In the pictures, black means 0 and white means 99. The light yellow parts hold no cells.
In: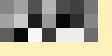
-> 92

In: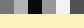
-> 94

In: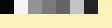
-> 76

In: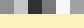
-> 96

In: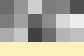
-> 70

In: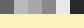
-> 90

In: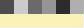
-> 17

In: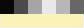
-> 71

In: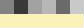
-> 41
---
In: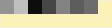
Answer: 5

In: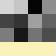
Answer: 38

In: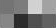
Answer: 63

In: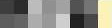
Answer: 67

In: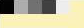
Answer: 1

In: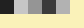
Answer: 13

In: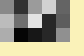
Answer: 67
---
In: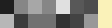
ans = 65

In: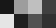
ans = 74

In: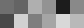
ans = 68

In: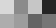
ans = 77

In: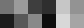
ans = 24

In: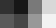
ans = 47

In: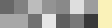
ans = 73
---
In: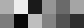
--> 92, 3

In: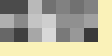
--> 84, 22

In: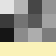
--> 88, 8

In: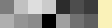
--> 86, 0

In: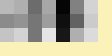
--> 89, 2

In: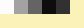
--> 98, 5

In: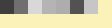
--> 84, 24

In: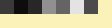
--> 88, 5

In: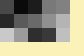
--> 78, 4
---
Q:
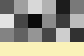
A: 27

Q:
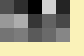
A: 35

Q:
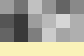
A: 79

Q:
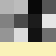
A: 85

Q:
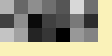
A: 0

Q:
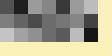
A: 35
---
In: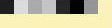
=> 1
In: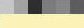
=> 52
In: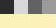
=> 38
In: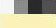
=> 16
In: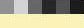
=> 32
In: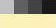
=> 26
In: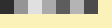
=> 70
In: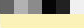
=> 13
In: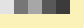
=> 34
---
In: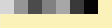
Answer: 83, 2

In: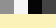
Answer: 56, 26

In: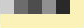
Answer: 80, 16

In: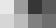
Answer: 90, 43

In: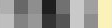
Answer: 68, 55

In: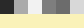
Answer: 16, 84

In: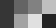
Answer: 21, 14

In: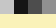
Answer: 77, 56

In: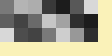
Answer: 47, 18

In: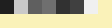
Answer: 12, 93
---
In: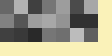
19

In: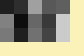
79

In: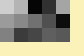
5

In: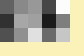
49

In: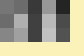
29

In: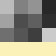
18

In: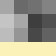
31
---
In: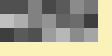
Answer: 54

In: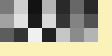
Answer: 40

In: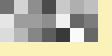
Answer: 68

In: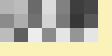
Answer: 24

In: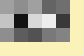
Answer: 39

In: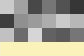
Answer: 32

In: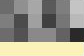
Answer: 49

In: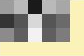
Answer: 72

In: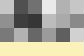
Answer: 69

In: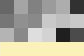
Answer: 67
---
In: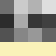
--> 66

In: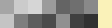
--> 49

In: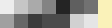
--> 40

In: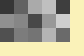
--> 52

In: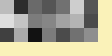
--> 76

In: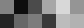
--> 40

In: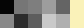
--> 17
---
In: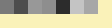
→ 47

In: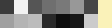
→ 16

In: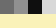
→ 56

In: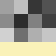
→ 25

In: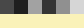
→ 28

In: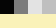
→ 74

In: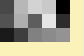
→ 17

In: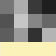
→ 22

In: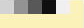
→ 57

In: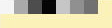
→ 44
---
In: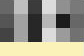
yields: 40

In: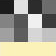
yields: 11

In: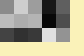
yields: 54

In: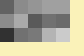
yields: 38

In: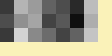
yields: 22

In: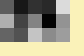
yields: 36

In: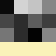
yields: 4

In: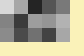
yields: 84

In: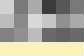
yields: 81

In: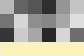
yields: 72
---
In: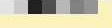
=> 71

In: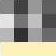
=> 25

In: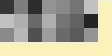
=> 53

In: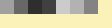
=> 79

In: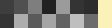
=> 60

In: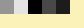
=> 0

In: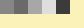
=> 65
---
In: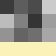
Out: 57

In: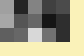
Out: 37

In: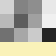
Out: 44

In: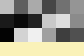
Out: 1

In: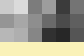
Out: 71

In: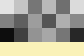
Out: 5

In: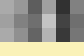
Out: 66

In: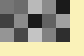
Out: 58
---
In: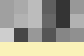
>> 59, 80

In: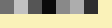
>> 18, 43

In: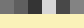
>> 51, 45

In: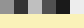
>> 92, 57

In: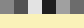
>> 42, 52

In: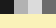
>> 42, 10

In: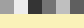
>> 37, 62
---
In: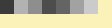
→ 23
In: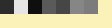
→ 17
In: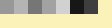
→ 59
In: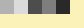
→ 69
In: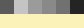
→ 35
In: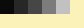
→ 4
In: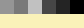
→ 58
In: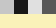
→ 77
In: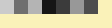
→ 79
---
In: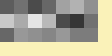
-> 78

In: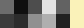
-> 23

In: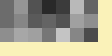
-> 42

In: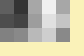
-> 30

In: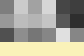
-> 59

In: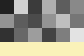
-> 57

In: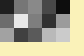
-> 42

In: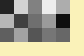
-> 71

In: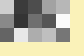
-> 53

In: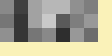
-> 46
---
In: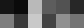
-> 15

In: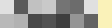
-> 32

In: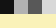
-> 69

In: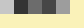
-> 42

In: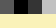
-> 34

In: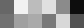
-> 40
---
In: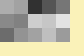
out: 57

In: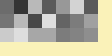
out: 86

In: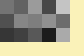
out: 25

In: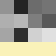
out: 18

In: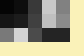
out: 82

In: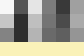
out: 18

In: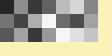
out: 63

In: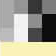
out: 94
